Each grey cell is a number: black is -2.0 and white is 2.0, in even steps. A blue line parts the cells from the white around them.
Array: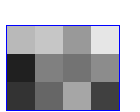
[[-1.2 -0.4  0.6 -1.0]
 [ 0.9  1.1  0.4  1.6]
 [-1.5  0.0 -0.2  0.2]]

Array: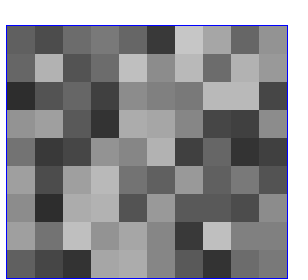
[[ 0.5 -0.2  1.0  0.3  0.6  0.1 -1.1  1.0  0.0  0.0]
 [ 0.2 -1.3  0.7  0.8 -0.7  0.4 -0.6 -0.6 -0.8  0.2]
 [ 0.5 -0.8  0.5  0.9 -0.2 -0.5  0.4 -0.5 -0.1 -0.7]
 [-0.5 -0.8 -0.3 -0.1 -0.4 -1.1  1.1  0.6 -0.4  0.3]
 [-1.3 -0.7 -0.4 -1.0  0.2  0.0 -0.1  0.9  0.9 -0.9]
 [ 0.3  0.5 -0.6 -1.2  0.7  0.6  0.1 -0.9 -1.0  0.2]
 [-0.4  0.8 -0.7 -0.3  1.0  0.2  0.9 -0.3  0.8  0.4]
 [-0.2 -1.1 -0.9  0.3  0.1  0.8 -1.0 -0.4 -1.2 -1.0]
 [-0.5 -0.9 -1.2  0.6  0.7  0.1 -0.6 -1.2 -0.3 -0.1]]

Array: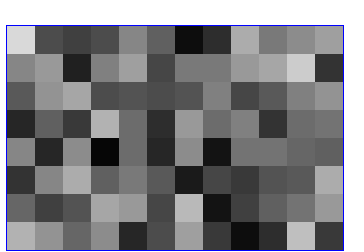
[[-1.2  0.1  0.7 -0.5 -0.1 -0.6 -1.6 -0.9 -1.1 -0.7 -0.6  0.7]
 [-0.6  0.3  0.6 -0.8 -0.7 -0.8 -0.7  0.0 -0.9 -0.6  0.0  0.3]
 [ 0.1 -1.4  0.2 -1.9 -0.3 -1.4  0.2 -1.7 -0.2 -0.2 -0.4 -0.5]
 [ 0.8  0.3 -0.4  0.2 -1.4 -0.8  0.5 -1.1 -1.8 -1.3  1.0 -1.1]
 [-0.4 -1.0 -0.7  0.6  0.4 -0.9  0.9 -1.7 -1.0 -0.5 -0.2  0.4]
 [ 1.4 -0.8 -1.0 -0.8  0.1 -0.5 -1.8 -1.3  0.7 -0.1  0.2  0.5]
 [-1.4 -0.5 -1.1  0.8 -0.3 -1.3  0.4 -0.3  0.0 -1.2 -0.3 -0.2]
 [ 0.1  0.4 -1.5  0.0  0.5 -0.9 -0.1 -0.1  0.4  0.6  1.2 -1.2]]

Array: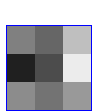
[[-1.5 -0.8  1.7]
 [ 0.0 -0.4  1.0]
 [ 0.2 -0.2  0.4]]

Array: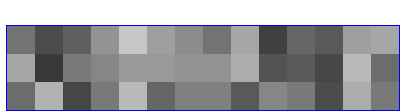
[[ 0.6 -1.1 -0.1  0.1  0.4  0.4  0.3  0.3  0.7 -0.7 -0.6 -0.9  0.9 -0.3]
 [-0.2 -0.8 -0.5  0.3  1.1  0.5  0.2 -0.2  0.6 -1.0 -0.4 -0.6  0.5  0.6]
 [-0.3  0.8 -0.9 -0.1  0.9 -0.4  0.0  0.0 -0.6  0.1 -0.1 -0.8  0.7 -0.1]]

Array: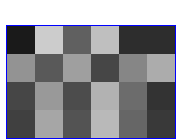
[[ 0.3 -0.6  0.5 -0.9  0.1  0.7]
 [-1.6  1.2 -0.5  1.0 -1.3 -1.3]
 [-1.0  0.6 -0.7  0.9 -0.4 -1.1]
 [-0.9  0.4 -0.8  0.8 -0.3 -1.2]]

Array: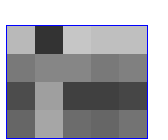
[[ 0.9 -1.2  1.1  1.0  1.0]
 [-0.1  0.1  0.1 -0.1  0.0]
 [-0.4  0.6 -0.3 -0.4 -0.2]
 [-0.8  0.5 -1.0 -1.0 -0.9]]

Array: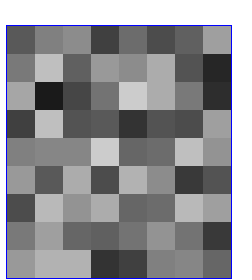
[[ 0.4  0.8  0.8 -1.2 -1.0  0.0  0.1 -0.4]
 [ 0.4 -0.6  0.7 -0.8  0.8  0.2 -1.1 -0.7]
 [-0.8  0.9  0.3  0.7 -0.4 -0.3  0.9  0.5]
 [-0.6  0.0  0.2 -1.0 -0.3 -0.8 -0.5  0.5]
 [ 0.0  0.1  0.1  1.2 -0.4 -0.3  1.0  0.3]
 [-0.1  0.5 -0.4 -0.5 -0.2  0.3 -0.2 -1.1]
 [-0.1  1.0 -0.5  0.4  0.2  0.7 -0.7 -1.4]
 [-1.0  1.0 -0.7 -0.6 -1.2 -0.7 -0.8  0.5]
 [ 0.6 -1.6 -0.9 -0.2  1.2  0.7 -0.1 -1.3]]
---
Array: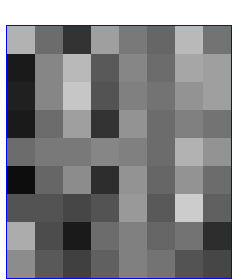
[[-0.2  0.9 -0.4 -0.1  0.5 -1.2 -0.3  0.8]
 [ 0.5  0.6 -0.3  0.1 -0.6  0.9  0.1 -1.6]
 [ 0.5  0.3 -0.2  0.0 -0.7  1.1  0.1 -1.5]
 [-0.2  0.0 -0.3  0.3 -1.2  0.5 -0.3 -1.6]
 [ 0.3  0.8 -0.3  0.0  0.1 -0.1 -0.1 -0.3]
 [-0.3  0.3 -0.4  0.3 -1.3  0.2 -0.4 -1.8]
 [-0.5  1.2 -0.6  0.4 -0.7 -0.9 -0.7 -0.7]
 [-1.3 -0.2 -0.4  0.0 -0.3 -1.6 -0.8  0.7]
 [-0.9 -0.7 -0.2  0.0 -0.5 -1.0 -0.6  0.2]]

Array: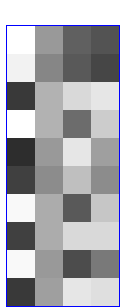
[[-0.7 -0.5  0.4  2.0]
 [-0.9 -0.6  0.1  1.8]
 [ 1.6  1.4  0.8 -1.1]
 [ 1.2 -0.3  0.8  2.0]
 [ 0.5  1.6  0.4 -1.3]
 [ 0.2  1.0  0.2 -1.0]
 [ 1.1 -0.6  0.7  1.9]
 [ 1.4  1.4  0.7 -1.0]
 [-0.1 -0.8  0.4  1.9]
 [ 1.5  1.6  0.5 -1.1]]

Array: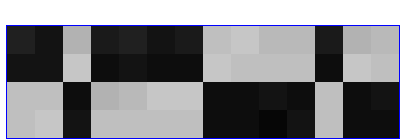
[[ 0.9  0.8 -1.6  0.9  0.9  1.1  1.0 -1.6 -1.7 -1.5 -1.6  0.8 -1.7 -1.5]
 [ 1.0  1.1 -1.8  1.0  1.0  1.0  1.1 -1.8 -1.8 -1.7 -1.8  1.1 -1.7 -1.7]
 [-1.7 -1.8  1.0 -1.8 -1.7 -1.8 -1.8  1.1  1.1  0.9  0.8 -1.8  1.0  1.0]
 [-1.8 -1.8  1.0 -1.7 -1.9 -1.8 -1.8  1.0  1.0  1.0  1.0 -1.7  1.1  1.0]]

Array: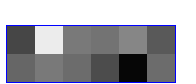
[[-0.6  0.1 -0.2 -0.1  1.7 -0.9]
 [-0.3 -1.9 -0.8 -0.3 -0.1 -0.4]]

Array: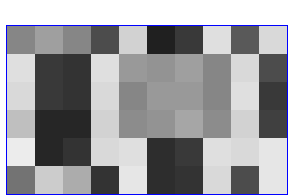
[[ 1.4 -0.6  1.5 -1.1 -1.5  1.3 -0.8  0.1  0.5  0.1]
 [-0.8  1.4  0.1  0.5  0.3  0.4  1.5 -1.2 -1.1  1.5]
 [-1.1  1.5  0.1  0.4  0.4  0.1  1.4 -1.2 -1.1  1.4]
 [-1.0  1.3  0.2  0.6  0.3  0.2  1.3 -1.4 -1.4  1.0]
 [ 1.6  1.4  1.5 -1.1 -1.3  1.5  1.4 -1.2 -1.4  1.7]
 [ 1.6 -0.8  1.4 -1.2 -1.3  1.6 -1.2  0.7  1.2 -0.2]]

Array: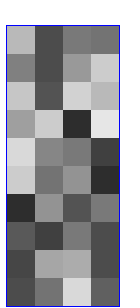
[[-0.2 -0.1 -0.8  0.9]
 [ 1.2  0.4 -0.8  0.0]
 [ 0.9  1.3 -0.7  1.1]
 [ 1.6 -1.3  1.2  0.5]
 [-1.0 -0.1  0.1  1.4]
 [-1.3  0.3 -0.2  1.2]
 [-0.1 -0.7  0.3 -1.3]
 [-0.8 -0.1 -1.0 -0.6]
 [-0.8  0.7  0.6 -0.9]
 [-0.5  1.4 -0.2 -0.8]]
